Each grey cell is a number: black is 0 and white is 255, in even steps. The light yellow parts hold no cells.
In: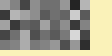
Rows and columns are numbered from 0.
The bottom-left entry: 121
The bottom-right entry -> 46
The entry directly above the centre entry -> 90
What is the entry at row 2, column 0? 162
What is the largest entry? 215
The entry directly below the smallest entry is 204
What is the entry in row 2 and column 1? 57
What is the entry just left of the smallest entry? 151
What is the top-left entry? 162
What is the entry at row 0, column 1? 131
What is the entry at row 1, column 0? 57
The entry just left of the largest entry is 121
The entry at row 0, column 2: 69

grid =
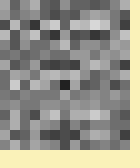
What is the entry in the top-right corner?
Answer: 174
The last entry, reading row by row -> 131
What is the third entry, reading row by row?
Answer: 143
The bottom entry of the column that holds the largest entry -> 120
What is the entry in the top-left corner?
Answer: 164
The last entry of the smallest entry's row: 110
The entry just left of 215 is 184
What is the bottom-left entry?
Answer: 131
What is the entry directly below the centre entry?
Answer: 33
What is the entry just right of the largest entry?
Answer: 193
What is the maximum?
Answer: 215
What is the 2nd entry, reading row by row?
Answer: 98
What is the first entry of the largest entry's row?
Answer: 76
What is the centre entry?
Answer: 164
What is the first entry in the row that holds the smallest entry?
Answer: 110
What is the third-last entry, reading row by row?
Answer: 131
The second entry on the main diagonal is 110
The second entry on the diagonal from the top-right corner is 120
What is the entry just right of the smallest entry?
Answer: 164
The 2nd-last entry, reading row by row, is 110

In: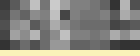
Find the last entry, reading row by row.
51
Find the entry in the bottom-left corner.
51
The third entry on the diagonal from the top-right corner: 69
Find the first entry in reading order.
60
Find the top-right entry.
80
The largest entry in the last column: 171
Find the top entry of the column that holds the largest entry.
203
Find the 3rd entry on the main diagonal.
152
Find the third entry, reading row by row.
128
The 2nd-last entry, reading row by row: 51
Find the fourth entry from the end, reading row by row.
99

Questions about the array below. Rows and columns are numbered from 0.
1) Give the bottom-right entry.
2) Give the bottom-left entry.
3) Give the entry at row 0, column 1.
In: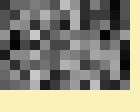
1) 114
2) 91
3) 103

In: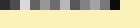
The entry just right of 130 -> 163
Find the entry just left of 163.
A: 130
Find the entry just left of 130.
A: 87
